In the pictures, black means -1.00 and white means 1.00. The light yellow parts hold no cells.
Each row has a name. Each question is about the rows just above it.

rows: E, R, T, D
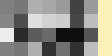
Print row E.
[ 0.00 -0.06  0.37  0.31  0.21 -0.49  0.21]
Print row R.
[ 0.05 -0.39  0.75  0.65  0.60 -0.44  0.48]
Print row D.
[ 0.00 -0.06  0.37 -0.61 -0.12 -0.61  0.48]

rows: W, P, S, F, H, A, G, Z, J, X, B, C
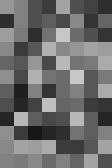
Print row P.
[-0.64  0.01 -0.38 -0.26 -0.43  0.07 -0.59 -0.21]
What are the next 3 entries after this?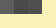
[ 0.44 -0.26 -0.70]
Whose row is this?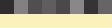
P
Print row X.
[ 0.12 -0.54 -0.82 -0.70 -0.64 -0.10 -0.26  0.01]
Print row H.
[-0.21 -0.32  0.18 -0.43  0.44 -0.10 -0.04  0.34]

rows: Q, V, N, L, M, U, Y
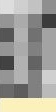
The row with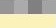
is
L
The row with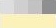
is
Q
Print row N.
[-0.33  0.40 -0.11  0.28]
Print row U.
[0.17 0.40 0.00 0.62]

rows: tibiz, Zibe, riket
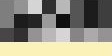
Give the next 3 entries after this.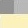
[0.67 0.04 0.33]
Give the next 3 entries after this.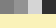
[ 0.44 -0.33 -0.78]
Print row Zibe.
[-0.01 -0.78 -0.72  0.21 -0.88 -0.33 -0.78 -0.51]
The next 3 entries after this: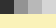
[0.04 0.33 0.15]
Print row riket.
[-0.45 -0.62  0.15  0.44  0.67  0.04  0.33  0.15]

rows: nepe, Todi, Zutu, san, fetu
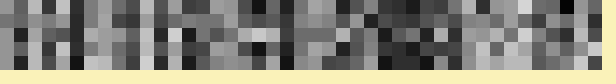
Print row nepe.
[ 0.17 -0.25  0.45 -0.57  0.51 -0.63 -0.03  0.23 -0.15 -0.40  0.45 -0.35
  0.23 -0.51 -0.45  0.23  0.17 -0.40 -0.85 -0.20 -0.73 -0.09  0.29  0.17
 -0.73 -0.35  0.02 -0.57 -0.63 -0.79 -0.45 -0.51 -0.09  0.40 -0.63  0.17
  0.23  0.67 -0.15 -0.20 -0.97  0.17 -0.20]
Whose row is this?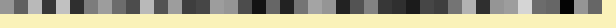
nepe
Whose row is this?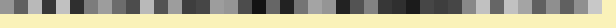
san
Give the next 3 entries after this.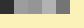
[ 0.62  0.02 -0.35]

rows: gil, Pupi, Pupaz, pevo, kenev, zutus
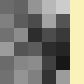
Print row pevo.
[ 0.22 -0.34 -0.28 -0.65 -0.71]
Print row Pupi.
[ 0.00 -0.28 -0.40  0.28 -0.34]
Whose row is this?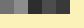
Pupaz

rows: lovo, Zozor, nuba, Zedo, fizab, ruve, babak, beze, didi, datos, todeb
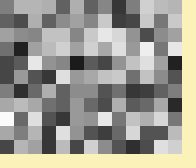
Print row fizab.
[-0.45 -0.29  0.81  0.15  0.05 -0.79 -0.29 -0.45  0.15  0.52  0.75  0.26
 -0.74]
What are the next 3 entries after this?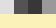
[ 0.15  0.81 -0.07]
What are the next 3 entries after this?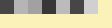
[ 0.10 -0.35 -0.63]
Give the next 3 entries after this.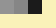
[-0.29 -0.45  0.15]

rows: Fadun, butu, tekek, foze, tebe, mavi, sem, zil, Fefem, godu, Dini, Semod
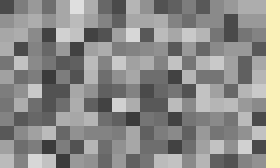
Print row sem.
[-0.02  0.14  0.58 -0.36 -0.36  0.31  0.14 -0.25 -0.19  0.03 -0.42 -0.19
 -0.08 -0.36  0.52  0.26 -0.19  0.42  0.58]
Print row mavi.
[ 0.26 -0.14 -0.02 -0.54 -0.02 -0.36  0.42 -0.14  0.14  0.31 -0.14 -0.14
 -0.48  0.42 -0.08 -0.08  0.26 -0.25  0.42]

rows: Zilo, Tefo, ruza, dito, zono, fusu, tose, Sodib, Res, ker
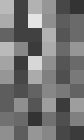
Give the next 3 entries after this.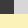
[ 0.12 -0.33 -0.17]
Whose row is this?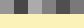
fusu
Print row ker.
[ 0.12 -0.27  0.18  0.06 -0.44 -0.54]
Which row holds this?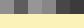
ker
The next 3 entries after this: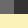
[-0.11 -0.38  0.00]

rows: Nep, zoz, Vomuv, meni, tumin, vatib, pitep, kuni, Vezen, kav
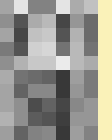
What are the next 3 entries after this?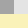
[0.02 0.02 0.79]
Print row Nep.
[0.29 0.79 0.02 0.02 0.79 0.34 0.51]
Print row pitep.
[ 0.29 -0.22  0.07  0.07 -0.56  0.18 -0.04]

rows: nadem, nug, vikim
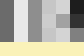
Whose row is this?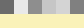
vikim
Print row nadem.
[-0.16  0.83  0.11  0.55  0.66 -0.77]

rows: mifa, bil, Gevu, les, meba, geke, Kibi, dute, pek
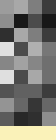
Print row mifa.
[ 0.22  0.32 -0.01 -0.53]
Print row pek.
[-0.29 -0.69 -0.63  0.11]
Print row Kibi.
[-0.35 -0.24 -0.24 -0.53]

